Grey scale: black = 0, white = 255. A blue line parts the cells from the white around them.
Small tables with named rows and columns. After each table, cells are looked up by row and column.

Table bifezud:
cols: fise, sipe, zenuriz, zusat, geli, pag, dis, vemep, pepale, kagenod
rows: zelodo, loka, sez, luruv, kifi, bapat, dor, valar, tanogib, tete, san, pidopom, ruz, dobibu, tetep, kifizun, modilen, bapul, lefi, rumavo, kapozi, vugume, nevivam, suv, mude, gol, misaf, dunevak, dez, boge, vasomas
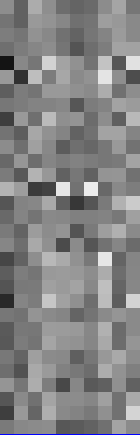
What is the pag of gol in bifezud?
95
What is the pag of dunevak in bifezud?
135
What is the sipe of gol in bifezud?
100
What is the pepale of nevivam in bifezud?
149
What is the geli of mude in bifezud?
149
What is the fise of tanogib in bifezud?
62
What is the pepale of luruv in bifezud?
163
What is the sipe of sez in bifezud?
117
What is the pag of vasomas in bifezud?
91
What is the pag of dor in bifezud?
144
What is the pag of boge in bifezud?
131
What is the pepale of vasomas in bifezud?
164
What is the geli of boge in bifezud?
137
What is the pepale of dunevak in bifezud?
144

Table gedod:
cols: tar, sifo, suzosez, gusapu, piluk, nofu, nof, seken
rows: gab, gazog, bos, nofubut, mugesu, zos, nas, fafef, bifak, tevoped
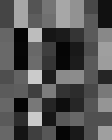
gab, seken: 17
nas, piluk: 51
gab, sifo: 167
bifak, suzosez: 203
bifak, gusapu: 22
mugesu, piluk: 6
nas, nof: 72
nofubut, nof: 77
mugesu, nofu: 28
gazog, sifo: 167
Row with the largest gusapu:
nas

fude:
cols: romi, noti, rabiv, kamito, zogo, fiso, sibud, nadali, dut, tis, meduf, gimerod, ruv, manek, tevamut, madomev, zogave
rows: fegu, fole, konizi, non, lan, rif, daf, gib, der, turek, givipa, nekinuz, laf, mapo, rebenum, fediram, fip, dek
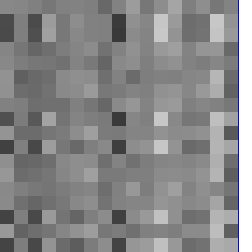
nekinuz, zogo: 136
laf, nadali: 122
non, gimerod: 153
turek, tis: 132
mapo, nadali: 110
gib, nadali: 103
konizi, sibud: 129
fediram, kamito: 154
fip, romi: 153
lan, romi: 136
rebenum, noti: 112

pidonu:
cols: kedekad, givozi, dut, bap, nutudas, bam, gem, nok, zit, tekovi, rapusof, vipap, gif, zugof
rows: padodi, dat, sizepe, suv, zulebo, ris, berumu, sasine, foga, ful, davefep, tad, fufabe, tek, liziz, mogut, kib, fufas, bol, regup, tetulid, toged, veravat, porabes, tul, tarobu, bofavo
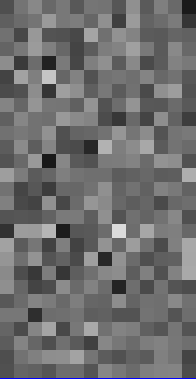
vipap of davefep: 91
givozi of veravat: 119
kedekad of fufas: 162
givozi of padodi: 116
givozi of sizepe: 71
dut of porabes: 133
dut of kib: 155
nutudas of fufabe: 127
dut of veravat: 46
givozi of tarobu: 114
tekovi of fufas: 157
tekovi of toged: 100
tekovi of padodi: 144
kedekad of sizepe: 113
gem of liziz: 150
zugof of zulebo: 121
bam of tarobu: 163
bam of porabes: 120

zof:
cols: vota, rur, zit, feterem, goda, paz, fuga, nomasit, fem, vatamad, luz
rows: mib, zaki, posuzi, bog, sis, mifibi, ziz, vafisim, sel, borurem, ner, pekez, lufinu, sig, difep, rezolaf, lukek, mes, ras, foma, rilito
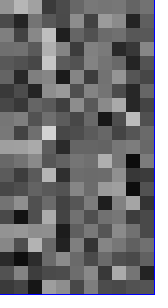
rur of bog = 113
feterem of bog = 176
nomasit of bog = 122
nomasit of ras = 107
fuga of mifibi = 61
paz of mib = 103
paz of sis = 82
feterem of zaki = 88
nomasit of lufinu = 108
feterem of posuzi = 191
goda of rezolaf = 67
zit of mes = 179
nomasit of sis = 116

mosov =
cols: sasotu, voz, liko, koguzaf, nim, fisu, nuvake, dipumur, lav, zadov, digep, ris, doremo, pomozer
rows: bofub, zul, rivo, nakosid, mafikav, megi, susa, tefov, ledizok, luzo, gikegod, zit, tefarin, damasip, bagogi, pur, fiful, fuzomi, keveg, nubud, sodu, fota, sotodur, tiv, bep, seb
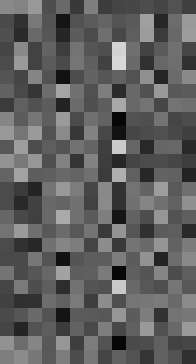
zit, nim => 129
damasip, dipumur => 137
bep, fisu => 62
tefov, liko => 81
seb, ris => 97
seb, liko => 120
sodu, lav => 201
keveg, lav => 125
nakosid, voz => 137
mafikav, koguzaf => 91
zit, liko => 150
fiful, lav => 148
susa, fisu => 113
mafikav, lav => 216
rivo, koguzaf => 86
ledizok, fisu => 75

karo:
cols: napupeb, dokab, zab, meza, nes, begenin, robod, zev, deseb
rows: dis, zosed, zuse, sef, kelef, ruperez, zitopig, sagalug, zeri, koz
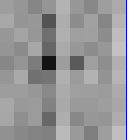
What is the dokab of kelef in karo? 148
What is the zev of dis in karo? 158
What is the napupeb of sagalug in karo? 168
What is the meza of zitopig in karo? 137
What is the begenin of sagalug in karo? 154
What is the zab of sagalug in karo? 155
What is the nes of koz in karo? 186
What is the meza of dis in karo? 149
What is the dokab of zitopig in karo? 157

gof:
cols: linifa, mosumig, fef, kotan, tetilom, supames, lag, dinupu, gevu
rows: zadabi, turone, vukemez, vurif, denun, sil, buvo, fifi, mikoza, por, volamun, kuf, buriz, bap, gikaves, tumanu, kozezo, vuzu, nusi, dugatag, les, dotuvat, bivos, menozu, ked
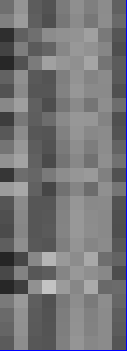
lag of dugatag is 143
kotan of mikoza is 109
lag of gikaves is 137
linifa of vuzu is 94
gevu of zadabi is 96
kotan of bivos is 83
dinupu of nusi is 110
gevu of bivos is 94
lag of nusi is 169
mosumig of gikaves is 139
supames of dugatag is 152
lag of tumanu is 140
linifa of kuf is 145
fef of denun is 123

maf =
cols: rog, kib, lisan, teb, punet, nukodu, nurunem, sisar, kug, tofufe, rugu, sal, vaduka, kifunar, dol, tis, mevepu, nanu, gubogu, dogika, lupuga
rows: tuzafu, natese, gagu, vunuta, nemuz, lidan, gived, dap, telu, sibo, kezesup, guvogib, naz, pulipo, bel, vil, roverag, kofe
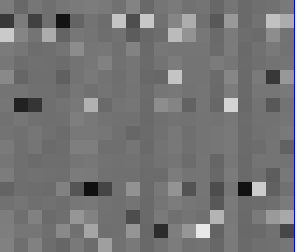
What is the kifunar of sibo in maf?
111
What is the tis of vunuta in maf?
107
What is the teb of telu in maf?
111
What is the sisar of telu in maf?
115
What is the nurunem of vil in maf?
130
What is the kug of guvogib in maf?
113
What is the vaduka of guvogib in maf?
117
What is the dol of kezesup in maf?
116
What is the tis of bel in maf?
88
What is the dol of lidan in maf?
116
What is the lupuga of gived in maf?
121
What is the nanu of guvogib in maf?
106
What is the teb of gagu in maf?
172
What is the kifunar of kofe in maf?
113
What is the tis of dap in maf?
103
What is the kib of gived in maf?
116
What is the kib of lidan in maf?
102

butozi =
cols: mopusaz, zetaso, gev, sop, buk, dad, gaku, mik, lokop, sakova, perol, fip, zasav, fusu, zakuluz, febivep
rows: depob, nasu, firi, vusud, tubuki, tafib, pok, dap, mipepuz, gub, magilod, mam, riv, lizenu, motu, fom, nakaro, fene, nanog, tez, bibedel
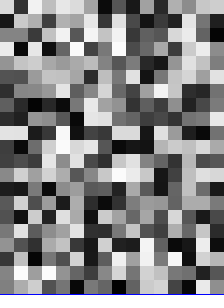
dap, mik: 162
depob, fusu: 140
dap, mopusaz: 95
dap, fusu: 34
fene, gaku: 23
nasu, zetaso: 202
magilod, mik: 86
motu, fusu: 172
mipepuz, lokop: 113
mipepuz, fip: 72
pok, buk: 228
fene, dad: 56
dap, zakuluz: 72
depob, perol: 161
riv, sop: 210
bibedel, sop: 82
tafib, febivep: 226

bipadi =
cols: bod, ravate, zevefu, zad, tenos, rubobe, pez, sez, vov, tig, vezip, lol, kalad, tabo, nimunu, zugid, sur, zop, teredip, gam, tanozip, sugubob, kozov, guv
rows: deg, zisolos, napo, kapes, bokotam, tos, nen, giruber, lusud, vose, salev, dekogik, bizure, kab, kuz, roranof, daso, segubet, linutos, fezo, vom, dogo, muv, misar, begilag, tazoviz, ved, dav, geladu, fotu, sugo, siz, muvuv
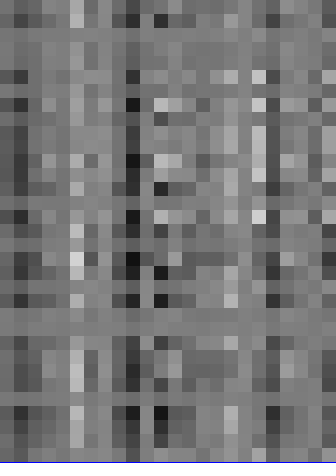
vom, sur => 154
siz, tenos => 122
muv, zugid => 121
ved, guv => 79
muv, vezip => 118
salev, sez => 137
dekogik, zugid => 117
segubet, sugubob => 127
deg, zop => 133
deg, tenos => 127
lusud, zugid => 124
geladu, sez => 128
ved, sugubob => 136
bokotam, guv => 104
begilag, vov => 96
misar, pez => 125
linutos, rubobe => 210
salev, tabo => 134
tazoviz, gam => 93

